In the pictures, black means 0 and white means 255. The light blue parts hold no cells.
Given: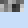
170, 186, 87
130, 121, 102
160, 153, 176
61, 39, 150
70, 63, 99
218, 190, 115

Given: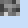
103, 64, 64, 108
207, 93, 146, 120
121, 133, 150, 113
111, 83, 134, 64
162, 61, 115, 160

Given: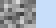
132, 90, 139, 178, 100, 129, 120
122, 171, 105, 146, 174, 207, 154
186, 154, 74, 142, 98, 170, 119
160, 112, 106, 132, 161, 159, 174
93, 150, 101, 86, 181, 157, 217
134, 206, 185, 62, 183, 77, 149
175, 131, 144, 131, 148, 116, 131
184, 95, 151, 158, 127, 126, 111
182, 143, 122, 96, 178, 137, 104

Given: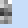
146, 198, 57, 87, 212, 200
121, 152, 98, 117, 171, 143
158, 171, 81, 140, 151, 253

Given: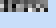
129, 211, 133
20, 43, 27
150, 146, 133
65, 4, 79
151, 180, 72
148, 156, 109
27, 95, 77
240, 156, 100
156, 78, 96
48, 190, 111
210, 97, 132
30, 130, 136

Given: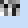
249, 207, 157, 55
117, 121, 8, 210
214, 234, 181, 120
35, 30, 72, 143
190, 169, 20, 167

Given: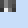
48, 69, 72
239, 133, 133
118, 92, 92
56, 71, 83

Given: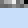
106, 120
101, 171
114, 180
142, 238
118, 109
97, 150
138, 4

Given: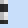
38, 183, 185, 38, 38, 185
48, 224, 233, 48, 48, 230
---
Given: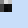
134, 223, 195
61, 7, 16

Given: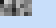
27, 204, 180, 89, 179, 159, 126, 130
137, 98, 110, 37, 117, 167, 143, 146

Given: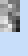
186, 190, 117, 120, 112
165, 170, 154, 131, 114
206, 216, 116, 103, 82
158, 177, 235, 124, 57

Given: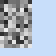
68, 40, 116, 115, 110, 148, 155, 56
56, 229, 183, 211, 91, 233, 38, 165
135, 174, 118, 192, 96, 119, 169, 139
195, 77, 216, 200, 42, 116, 48, 145
48, 73, 143, 102, 89, 174, 214, 195
180, 152, 75, 229, 52, 48, 199, 123

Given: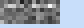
108, 129, 85, 103, 138, 32, 100, 59, 153, 60, 119, 82, 114, 120, 80
158, 97, 90, 120, 74, 84, 134, 114, 72, 126, 56, 96, 82, 115, 132
108, 118, 130, 103, 132, 127, 131, 77, 58, 159, 135, 93, 58, 105, 136

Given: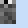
175, 8, 237, 136
104, 96, 100, 114
95, 91, 61, 91

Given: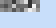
142, 119, 127, 57, 141, 167, 221, 52, 122, 134
144, 123, 142, 85, 131, 96, 184, 238, 208, 148
